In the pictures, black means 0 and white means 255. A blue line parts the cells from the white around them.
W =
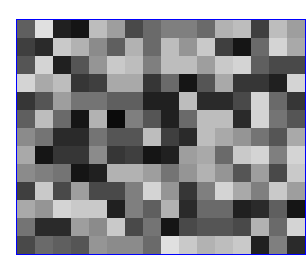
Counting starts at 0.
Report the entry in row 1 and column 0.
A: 63
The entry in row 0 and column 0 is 95
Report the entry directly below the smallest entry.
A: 85
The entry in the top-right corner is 158
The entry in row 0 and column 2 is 32
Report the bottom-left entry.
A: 73
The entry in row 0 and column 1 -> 224
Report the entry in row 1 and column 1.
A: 42
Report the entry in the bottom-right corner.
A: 42
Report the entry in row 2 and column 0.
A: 85
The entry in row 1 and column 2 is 201
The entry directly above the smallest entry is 95
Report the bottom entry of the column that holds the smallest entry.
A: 139
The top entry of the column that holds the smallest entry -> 158
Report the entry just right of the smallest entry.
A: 127
